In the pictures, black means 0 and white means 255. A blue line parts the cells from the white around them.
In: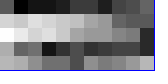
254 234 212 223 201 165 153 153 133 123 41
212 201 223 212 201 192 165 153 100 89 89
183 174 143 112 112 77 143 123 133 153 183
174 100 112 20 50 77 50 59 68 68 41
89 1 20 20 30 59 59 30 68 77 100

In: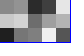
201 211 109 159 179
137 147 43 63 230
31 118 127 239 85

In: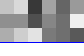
195 217 56 163 101 154
173 206 227 122 111 89
143 143 79 134 111 239

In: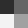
243 161
45 101

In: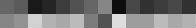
134 146 210 178 168 187 124 82 221 157 157 187 168 178
102 91 25 37 60 82 102 134 13 72 49 60 72 49

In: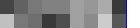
192 120 110 57 78 160 139 204 88
69 98 120 129 129 160 150 171 57

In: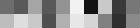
189 222 201 79 177 231 213 129 47 138
109 89 165 89 147 242 18 201 57 119
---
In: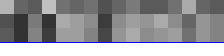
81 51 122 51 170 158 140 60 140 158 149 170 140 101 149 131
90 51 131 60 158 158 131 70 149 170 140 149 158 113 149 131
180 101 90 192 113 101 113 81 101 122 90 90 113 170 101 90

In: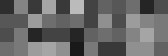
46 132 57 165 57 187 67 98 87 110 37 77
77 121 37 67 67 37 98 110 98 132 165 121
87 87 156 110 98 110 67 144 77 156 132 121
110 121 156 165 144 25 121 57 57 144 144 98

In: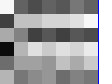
12 181 224 202 224 212 235
64 193 193 212 212 224 247
109 161 161 150 193 170 202
170 130 64 87 64 87 76
181 119 139 150 109 130 119
247 98 76 98 87 119 98

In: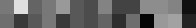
110 57 88 120 57 88 76 100 46 110 6 153 162 35
120 223 100 120 153 88 76 131 67 67 141 141 131 16

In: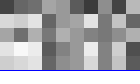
68 102 111 165 153 91 59 142 68 185
165 111 176 120 176 153 130 120 142 176
206 216 227 102 142 153 216 130 195 91
216 206 227 102 153 165 227 120 195 102
227 248 236 91 130 153 236 130 206 79

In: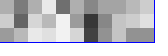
155 185 233 224 242 214 66 146 196 146 146
175 123 175 233 111 175 135 164 164 185 205
205 100 214 185 242 155 55 135 196 205 224

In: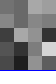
62 168 146 51
73 30 146 94
84 51 125 213
114 105 168 158
135 105 135 125

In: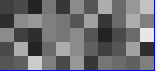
46 139 151 127 118 86 161 55 107 173 127
64 74 36 118 55 139 86 173 107 151 194
74 173 36 107 173 139 96 64 86 161 46
86 96 203 127 74 151 55 118 107 96 127
139 64 46 127 118 139 86 36 74 107 231

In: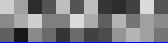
96 23 138 107 53 107 65 75 149 180 160 117
138 170 207 127 127 218 170 96 180 117 160 138
207 160 44 84 189 84 189 53 44 65 218 84
